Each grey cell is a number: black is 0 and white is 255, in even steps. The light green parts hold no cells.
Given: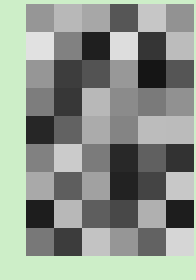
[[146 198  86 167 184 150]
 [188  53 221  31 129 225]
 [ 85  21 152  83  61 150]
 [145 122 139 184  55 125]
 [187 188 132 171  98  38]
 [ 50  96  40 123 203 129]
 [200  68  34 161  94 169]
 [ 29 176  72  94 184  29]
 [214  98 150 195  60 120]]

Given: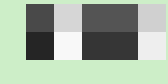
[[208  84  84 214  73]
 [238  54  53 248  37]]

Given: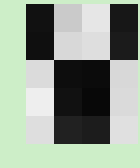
[[ 23 230 202  17]
 [ 27 222 216  15]
 [216  11  13 219]
 [218   8  17 238]
 [224  28  33 222]]

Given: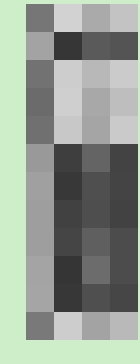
[[195 170 210 118]
 [ 84  90  54 163]
 [203 184 205 114]
 [190 168 207 107]
 [202 165 200 112]
 [ 67 100  62 153]
 [ 68  79  56 160]
 [ 66  78  65 158]
 [ 76  95  69 158]
 [ 76 108  53 164]
 [ 70  79  55 165]
 [185 163 205 121]]

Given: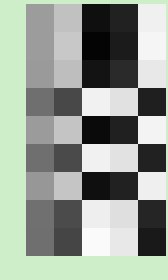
[[240  33  15 193 156]
 [245  27   4 200 156]
 [232  42  19 190 154]
 [ 31 225 241  72 111]
 [243  32  10 196 155]
 [ 33 226 241  74 111]
 [239  33  15 197 151]
 [ 37 223 238  75 112]
 [ 25 232 250  69 111]]

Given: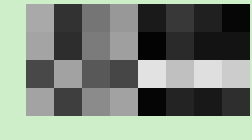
[[  6  32  56  26 152 117  50 169]
 [ 19  19  42   3 159 123  45 164]
 [204 223 192 226  70  88 162  72]
 [ 46  24  35   5 162 139  62 163]]

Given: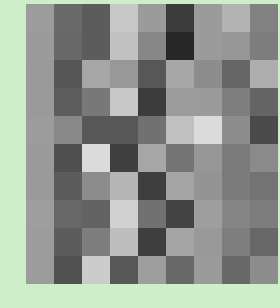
[[129 179 155  59 155 199  92 106 156]
 [125 150 155  39 135 193  92 104 155]
 [173 102 141 167  87 152 166  86 154]
 [100 126 155 156  60 199 120  93 154]
 [ 74 141 219 192 113  87  87 136 156]
 [138 122 151 116 166  64 219  79 155]
 [115 123 148 164  62 181 140  92 154]
 [125 133 158  67 113 208  98 103 158]
 [103 126 153 164  62 190 125  92 156]
 [141 104 155 104 158  87 204  81 156]]
